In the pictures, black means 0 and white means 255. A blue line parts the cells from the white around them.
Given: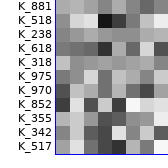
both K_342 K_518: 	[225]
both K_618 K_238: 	[172]
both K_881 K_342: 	[133]
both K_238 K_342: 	[133]
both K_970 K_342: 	[72]
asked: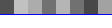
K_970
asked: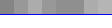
K_238

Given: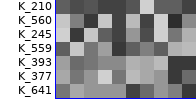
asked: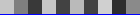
K_560
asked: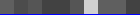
K_210
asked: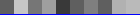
K_559

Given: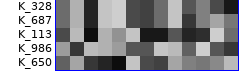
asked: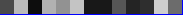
K_113
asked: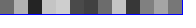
K_687
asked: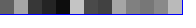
K_650

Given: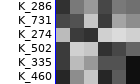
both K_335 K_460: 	[15]
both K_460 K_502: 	[198]
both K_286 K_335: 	[153]
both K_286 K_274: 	[49]

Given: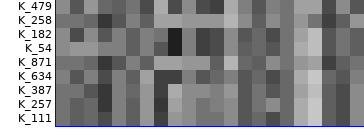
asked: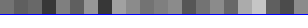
K_257
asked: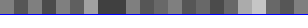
K_634
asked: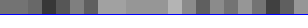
K_258
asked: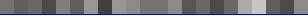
K_111
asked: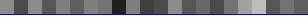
K_182

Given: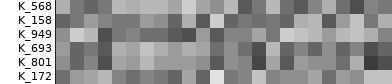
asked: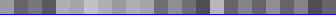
K_693
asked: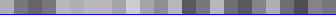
K_568

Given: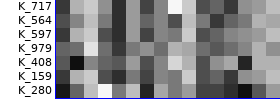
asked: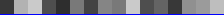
K_159
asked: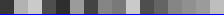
K_597
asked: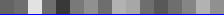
K_979

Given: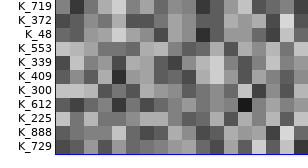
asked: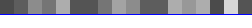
K_372
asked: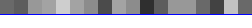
K_48
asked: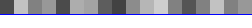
K_339
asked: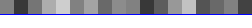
K_719

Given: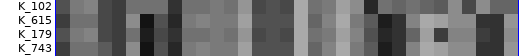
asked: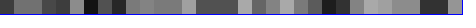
K_615
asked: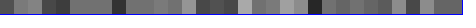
K_102

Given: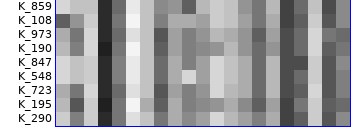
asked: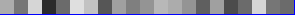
K_973
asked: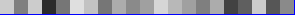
K_290
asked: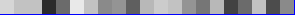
K_859
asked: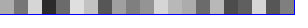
K_723

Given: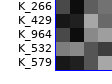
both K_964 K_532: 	[137]
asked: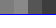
K_532
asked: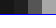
K_579
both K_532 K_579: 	[85]
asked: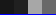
K_429

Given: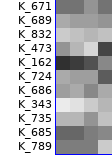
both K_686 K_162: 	[136]
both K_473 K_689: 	[148]
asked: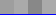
K_686
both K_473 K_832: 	[182]
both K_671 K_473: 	[148]

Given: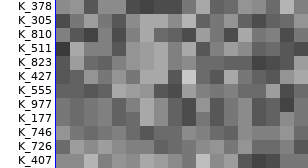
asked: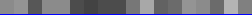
K_378
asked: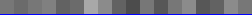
K_177
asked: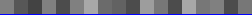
K_810

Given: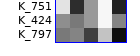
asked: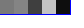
K_797
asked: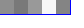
K_424

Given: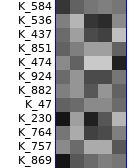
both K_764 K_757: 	[171]
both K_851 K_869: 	[127]
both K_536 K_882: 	[127]
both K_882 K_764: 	[127]
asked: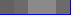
K_47
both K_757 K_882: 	[87]
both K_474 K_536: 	[138]

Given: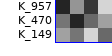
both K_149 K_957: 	[213]
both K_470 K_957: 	[36]
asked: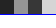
K_957
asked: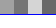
K_149
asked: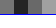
K_470

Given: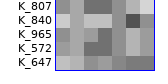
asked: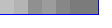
K_647
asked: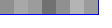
K_965
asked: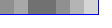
K_807
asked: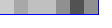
K_840

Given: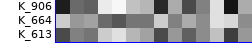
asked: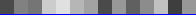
K_613
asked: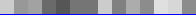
K_664

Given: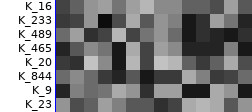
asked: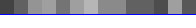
K_16
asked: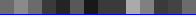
K_844
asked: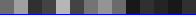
K_489
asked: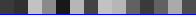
K_20
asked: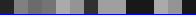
K_9

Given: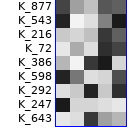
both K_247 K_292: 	[222]
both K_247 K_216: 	[213]
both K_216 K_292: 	[201]
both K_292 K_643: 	[222]
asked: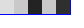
K_292

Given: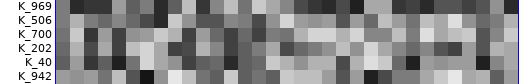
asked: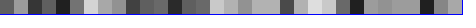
K_40
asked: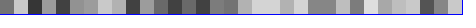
K_700
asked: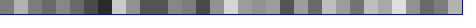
K_506

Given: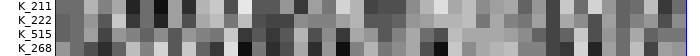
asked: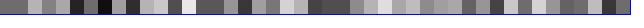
K_211
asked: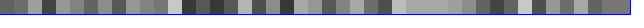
K_515

